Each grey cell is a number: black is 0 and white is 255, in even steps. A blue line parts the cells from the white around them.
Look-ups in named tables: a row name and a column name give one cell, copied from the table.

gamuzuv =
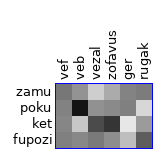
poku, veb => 20
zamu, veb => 147
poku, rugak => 215
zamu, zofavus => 171
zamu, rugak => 124
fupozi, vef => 128
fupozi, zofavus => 141
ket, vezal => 75
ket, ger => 231
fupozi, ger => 190
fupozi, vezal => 122
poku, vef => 130
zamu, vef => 119
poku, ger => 128
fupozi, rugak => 93
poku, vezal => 145
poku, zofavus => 138
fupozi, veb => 136
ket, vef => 134

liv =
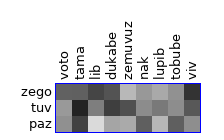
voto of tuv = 153
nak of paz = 95
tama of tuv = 35
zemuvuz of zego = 184
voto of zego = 97
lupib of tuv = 121
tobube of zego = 145
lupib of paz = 183
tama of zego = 96
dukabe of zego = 83
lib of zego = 69

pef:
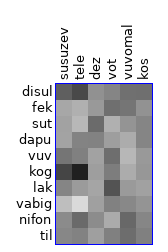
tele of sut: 184
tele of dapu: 131
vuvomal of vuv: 183
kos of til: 128
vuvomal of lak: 154
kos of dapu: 133

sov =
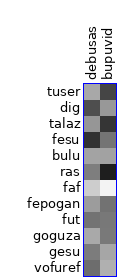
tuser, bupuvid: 69
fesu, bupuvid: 116
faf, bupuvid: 243
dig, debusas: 78
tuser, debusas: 168
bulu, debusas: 163
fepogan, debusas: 156
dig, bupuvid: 152
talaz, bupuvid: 53
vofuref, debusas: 109
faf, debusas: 205
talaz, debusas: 150
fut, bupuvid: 120

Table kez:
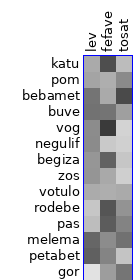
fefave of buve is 116
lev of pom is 164
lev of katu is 170
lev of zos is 149
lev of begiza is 150
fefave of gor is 157
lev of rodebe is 198
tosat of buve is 159
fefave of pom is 174
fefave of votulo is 174
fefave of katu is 78
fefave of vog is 58
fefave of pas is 92
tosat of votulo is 170

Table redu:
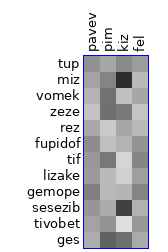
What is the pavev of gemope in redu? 127
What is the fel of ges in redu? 170
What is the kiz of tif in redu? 213
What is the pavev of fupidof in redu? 141
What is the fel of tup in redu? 156
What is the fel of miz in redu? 185
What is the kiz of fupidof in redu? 179
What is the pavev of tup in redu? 145
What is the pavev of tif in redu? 152

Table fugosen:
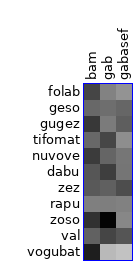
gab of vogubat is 185
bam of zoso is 49
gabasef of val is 85
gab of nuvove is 101
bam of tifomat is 104
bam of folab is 69
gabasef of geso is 102
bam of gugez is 56
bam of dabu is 86
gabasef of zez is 77
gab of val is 69
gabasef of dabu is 117
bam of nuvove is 59
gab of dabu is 62
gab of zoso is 4
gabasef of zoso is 135
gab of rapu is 126
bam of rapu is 127
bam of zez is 89
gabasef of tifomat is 142

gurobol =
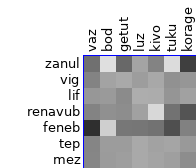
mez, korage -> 141
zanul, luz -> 164
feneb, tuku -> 79
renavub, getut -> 141
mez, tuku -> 159
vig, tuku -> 145
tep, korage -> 153
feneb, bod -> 207
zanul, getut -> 104
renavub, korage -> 84
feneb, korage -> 129
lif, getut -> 139
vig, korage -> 150
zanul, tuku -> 220
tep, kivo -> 162
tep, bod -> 156
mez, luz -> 169
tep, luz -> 169
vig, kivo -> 168
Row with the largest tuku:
zanul

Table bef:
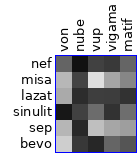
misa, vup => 223
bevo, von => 206
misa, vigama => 165
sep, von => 182
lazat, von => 170
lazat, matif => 50
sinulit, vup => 108
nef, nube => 17
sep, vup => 191
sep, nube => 40
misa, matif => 134
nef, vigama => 57
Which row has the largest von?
bevo

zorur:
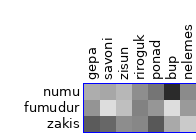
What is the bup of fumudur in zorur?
221
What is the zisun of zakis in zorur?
141
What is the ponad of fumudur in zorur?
150
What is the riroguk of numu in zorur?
142
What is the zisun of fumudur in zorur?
191
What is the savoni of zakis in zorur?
103
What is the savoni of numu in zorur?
167
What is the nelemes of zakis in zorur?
202
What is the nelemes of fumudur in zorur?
154
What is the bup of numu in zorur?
43
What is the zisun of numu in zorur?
183
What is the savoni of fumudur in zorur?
221
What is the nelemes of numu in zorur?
139
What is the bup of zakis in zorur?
169
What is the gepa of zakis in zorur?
91
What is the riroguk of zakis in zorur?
135
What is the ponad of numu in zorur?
117
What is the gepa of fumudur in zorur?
148
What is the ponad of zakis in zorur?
88

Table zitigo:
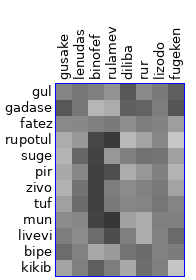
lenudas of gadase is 118
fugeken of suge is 160
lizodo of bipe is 130
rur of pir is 151
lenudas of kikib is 127
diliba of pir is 172
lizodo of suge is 117
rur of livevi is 172

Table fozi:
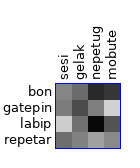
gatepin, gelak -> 76
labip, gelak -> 112
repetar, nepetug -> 160
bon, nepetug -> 41
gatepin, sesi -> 124
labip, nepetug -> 8
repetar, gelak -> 130
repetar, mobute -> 137
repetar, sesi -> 110
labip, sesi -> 205
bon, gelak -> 107
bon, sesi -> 133
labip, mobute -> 83
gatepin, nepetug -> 126
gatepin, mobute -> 209
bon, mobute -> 54

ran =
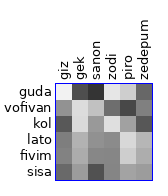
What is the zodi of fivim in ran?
134
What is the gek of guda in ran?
78
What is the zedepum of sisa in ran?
156
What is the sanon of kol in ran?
153
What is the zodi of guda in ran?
230
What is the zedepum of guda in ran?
103

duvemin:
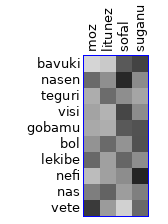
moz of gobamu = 169
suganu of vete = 105
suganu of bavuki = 67
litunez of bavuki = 201
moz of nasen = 106
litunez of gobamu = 174
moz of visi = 163
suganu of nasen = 139
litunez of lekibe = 160
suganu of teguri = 165
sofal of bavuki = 89
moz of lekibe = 104
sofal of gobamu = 89
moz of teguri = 173
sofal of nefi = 141
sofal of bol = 147
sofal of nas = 157
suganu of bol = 81
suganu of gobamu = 82

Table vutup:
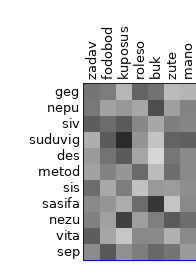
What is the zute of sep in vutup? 117
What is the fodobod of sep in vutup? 88
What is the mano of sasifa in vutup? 137
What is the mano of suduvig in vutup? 96
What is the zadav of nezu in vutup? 128
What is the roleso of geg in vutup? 99
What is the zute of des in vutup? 118
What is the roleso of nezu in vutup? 159
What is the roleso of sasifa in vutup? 108
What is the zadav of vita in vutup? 93
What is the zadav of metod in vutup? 161
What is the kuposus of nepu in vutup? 152
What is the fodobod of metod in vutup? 131
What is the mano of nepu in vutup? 131
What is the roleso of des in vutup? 165
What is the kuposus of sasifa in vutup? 172
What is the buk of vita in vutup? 138

